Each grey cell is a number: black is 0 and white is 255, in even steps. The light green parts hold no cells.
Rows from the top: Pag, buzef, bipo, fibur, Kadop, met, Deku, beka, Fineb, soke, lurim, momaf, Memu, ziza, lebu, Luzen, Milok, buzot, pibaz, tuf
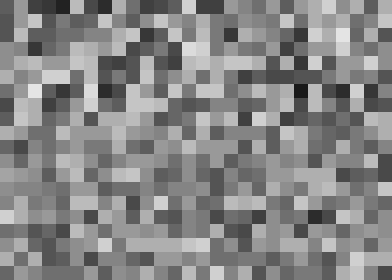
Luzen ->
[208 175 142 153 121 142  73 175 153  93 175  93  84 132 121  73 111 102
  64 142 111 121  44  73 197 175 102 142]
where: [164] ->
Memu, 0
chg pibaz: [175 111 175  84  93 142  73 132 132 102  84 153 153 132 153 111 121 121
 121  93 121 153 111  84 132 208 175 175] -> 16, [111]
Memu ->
[164 153 142  93 153 187 102 142 187 197 142  93 102 142 102  84 132 102
 111 153 153 175 175 175  73  93 102  73]
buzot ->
[142 175 102  84 121 142 153 208 121 175 175 175 175 197 208 111 142  84
 153 142 175 175 132 197 142 153 102 153]

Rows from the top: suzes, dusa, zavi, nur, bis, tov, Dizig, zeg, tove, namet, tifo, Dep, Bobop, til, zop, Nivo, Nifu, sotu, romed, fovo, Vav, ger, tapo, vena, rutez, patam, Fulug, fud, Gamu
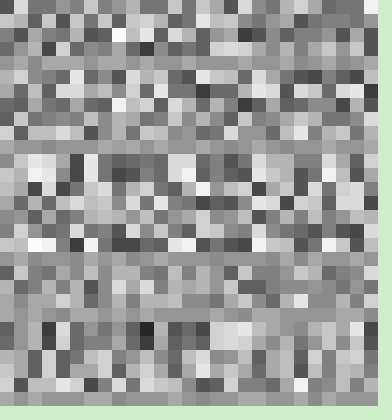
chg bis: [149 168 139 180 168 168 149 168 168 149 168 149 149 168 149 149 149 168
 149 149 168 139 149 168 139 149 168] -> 3, [168]
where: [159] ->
tifo, 8
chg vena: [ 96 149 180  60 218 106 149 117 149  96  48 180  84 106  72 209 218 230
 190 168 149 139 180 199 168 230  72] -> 10, [39]
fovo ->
[ 96 199 128 117 168 139 190 139 180 180 128 117 190 128 180 149  96 199
 128 128 149 199 180 106 128 139 218]
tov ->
[180 209 139 128 106 230 106 139  84 218 180 199 106  84 230 199 190 106
 218 168 117  84  72 128  96  72 190]
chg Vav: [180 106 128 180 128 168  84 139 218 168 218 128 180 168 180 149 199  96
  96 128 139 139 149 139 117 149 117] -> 5, [180]

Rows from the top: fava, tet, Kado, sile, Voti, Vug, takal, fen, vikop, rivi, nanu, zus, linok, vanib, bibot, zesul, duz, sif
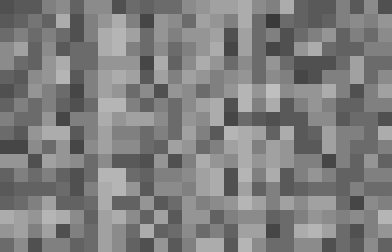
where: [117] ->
tet, 2
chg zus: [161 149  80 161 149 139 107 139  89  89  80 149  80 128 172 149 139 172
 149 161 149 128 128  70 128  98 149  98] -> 0, [149]
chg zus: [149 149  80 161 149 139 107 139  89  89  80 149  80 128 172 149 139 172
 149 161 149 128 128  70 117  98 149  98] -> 24, [128]
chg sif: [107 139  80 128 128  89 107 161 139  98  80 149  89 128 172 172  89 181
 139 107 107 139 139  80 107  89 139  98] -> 5, [98]
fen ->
[ 98 128 107 128  98  80 107 181 181 128  98 128 107 139 161 172  80 181
 128 172  89 128 149 128  98  98 128 128]
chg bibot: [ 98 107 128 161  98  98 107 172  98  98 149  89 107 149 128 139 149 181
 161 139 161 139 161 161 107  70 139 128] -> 19, [128]

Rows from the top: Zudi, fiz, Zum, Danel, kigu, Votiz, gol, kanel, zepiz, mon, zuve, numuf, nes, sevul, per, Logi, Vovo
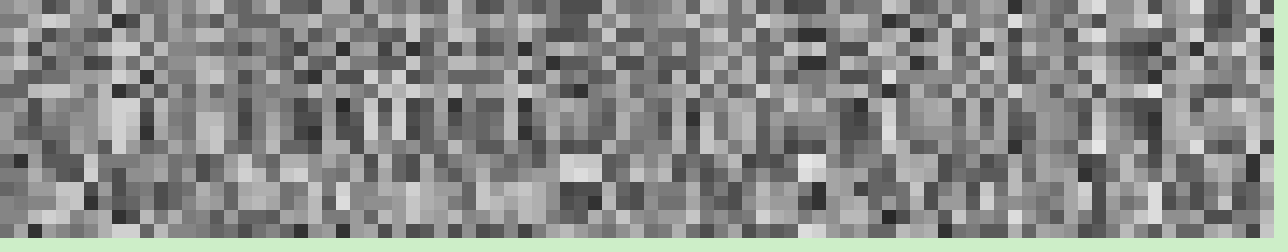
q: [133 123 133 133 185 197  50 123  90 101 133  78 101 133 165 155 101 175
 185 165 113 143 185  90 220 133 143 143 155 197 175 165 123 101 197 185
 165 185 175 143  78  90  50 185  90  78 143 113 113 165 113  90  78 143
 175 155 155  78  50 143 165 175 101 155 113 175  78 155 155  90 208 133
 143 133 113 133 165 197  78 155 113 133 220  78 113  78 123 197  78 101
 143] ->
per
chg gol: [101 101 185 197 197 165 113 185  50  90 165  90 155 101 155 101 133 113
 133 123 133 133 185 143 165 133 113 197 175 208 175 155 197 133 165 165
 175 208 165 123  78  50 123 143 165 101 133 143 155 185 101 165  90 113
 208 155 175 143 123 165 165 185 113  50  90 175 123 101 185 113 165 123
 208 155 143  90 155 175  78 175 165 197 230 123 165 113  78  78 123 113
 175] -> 38, [175]
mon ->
[155 101  90 113 113 155 143 175 208 185  50 165 133 113 185 197 143  78
 123 175 133  68  50 165  78  78 208 133 208  68 101 143 101 113 101 123
 185  50 101 175 113 143 101 101 175 123 123  90 185  78 197 113 165 185
  90 143  90 123 123 143  78  78 101 220 123 133 143 143 123 165 113 165
  78  90 155 143 133  90 208 155 133  90  59 165 175 175 143 133 123 197
 155]
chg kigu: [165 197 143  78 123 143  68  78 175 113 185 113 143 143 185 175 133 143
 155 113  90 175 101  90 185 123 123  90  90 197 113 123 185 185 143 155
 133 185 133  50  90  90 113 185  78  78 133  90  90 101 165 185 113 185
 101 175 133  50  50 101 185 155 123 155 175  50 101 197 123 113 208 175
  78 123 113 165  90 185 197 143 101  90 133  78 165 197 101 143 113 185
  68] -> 5, [133]
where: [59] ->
mon, 82
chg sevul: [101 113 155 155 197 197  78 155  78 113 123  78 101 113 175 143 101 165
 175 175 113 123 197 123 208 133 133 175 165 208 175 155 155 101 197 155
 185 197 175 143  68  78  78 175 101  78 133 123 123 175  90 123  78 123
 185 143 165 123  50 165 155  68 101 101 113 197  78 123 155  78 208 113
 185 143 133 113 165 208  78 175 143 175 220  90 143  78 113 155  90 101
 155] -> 70, [197]
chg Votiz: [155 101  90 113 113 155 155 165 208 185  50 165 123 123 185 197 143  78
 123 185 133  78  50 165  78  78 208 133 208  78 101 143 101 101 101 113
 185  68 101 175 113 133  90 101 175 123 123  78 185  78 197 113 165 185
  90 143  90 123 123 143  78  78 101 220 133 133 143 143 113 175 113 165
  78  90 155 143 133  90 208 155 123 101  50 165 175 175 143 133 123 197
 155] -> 68, [123]

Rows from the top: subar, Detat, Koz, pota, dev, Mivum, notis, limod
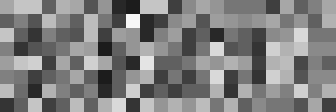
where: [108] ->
notis, 1
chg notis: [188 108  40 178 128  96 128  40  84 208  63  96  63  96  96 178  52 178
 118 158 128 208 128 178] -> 8, [96]
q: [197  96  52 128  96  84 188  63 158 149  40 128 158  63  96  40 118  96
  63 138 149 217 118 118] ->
Koz
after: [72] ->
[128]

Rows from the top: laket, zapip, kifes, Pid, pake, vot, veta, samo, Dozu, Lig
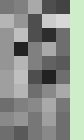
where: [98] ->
pake, 3
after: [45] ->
[110]
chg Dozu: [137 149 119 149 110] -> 3, [159]
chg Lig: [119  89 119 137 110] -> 0, [110]

